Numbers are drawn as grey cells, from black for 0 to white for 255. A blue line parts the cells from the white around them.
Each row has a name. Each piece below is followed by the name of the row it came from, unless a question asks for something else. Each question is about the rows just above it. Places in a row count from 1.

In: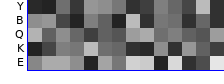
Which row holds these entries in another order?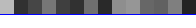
K
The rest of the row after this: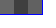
[ 85 157 171 111 127  97  85 157]
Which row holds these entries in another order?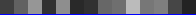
K
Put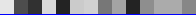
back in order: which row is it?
E
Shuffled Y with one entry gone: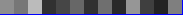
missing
[55]

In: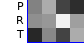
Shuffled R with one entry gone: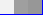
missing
[143]
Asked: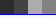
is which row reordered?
P
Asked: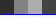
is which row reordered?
P
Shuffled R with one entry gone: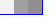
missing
[151]
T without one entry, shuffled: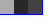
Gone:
[136]
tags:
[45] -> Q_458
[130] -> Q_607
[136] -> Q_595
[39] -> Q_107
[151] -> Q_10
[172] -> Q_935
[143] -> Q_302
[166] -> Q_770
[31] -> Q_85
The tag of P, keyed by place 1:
Q_607

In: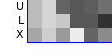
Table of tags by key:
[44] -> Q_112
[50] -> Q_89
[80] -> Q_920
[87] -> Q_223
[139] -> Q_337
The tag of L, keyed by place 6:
Q_89
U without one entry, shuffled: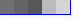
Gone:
[93]

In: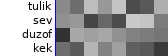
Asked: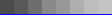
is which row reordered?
tulik
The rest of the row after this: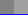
[96 89 58]
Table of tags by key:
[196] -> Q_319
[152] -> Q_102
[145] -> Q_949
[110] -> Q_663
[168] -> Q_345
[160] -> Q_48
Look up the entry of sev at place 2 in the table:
Q_102

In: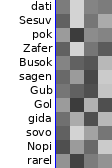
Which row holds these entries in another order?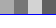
Sesuv
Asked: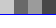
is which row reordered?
sagen

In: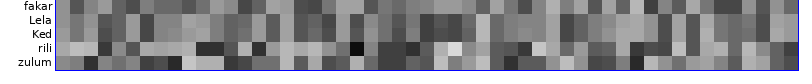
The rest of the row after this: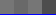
[162 154]
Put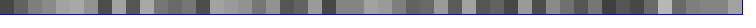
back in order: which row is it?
Lela

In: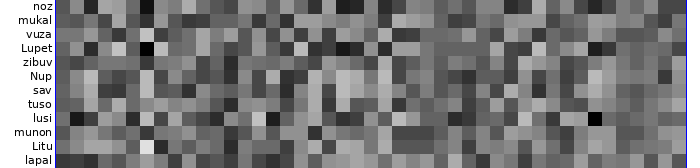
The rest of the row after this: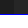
[132  44  71 132 125  93 112  86 132 132  44  63 172  99 138  71  38  71
 125 106 138  71  71]
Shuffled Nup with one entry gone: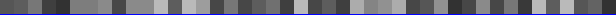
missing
[178]
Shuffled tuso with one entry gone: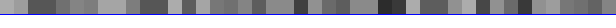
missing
[79]
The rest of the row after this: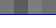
[ 86 132  71 172 151 132  71  86 125 151 119  99 119  93 157]
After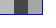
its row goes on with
[ 93  71  44 138 112 193  30  99 145 165  86  50  63 145  93 186 151  99
  99  44  57  99 106  71 186 112  57 165 157   1 106  93 106 119  99 106]
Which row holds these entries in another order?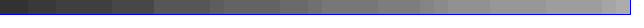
mukal
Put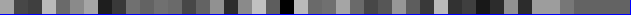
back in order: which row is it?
Lupet

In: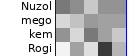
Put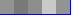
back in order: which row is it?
Nuzol
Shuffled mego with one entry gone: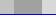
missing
[154]
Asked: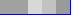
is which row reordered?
mego
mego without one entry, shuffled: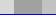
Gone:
[154]
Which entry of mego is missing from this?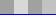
[154]
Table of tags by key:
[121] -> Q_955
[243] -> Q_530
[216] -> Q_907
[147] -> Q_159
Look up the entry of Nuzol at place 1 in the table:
Q_955

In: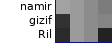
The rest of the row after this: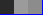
[34]
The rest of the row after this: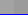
[140 124]
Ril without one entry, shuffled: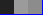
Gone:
[42]

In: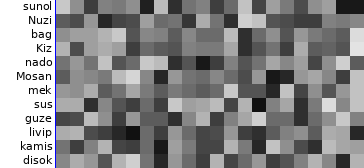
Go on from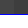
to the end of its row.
[107  24 159 122  69  69 179 122  39 194 143  76  47 187 166 159]
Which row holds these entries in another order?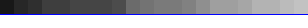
kamis
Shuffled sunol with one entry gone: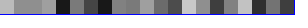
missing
[32]
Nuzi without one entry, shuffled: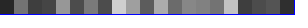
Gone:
[54]
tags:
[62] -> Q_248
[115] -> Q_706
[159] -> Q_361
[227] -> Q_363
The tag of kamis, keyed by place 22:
Q_361
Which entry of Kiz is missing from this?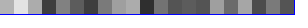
[99]

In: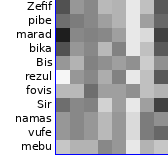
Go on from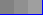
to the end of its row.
[144 204 144]
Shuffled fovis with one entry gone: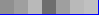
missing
[179]
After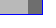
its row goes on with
[159 159 144 192 179]
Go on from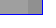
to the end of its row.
[192 179]
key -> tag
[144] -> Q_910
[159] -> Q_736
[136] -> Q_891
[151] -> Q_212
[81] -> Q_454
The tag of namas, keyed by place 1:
Q_212
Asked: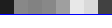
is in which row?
marad
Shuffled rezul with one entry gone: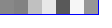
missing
[173]

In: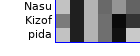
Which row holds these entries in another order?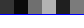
Kizof
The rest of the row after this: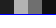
[201]
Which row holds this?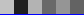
Nasu
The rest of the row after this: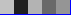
[99]

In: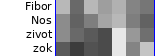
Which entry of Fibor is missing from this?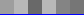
[177]
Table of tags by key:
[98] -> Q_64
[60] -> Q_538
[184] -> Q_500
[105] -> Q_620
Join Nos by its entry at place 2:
Q_64
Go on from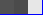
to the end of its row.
[132 196]

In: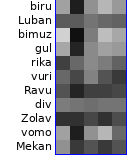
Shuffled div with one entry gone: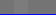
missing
[110]
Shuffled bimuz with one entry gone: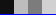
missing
[167]

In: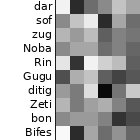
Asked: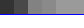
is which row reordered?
bon
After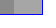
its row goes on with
[109 130 102]
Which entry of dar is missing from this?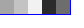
[138]
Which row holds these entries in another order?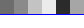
sof
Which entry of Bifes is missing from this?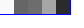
[146]
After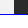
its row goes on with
[109 138 195 166]
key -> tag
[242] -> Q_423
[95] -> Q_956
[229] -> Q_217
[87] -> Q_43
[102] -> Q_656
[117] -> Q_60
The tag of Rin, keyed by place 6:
Q_956

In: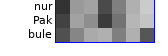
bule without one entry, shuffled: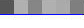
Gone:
[80]
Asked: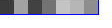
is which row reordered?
Pak
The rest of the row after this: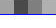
[203]
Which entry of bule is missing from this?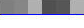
[170]
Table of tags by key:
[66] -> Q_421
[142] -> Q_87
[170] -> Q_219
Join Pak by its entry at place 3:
Q_87

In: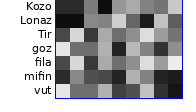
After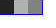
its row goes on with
[35 28]
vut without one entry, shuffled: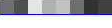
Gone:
[21]
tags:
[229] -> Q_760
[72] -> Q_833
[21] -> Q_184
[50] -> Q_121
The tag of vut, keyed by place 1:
Q_760
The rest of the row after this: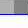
[35 28]
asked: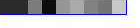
Kozo
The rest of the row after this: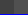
[193  50  21]

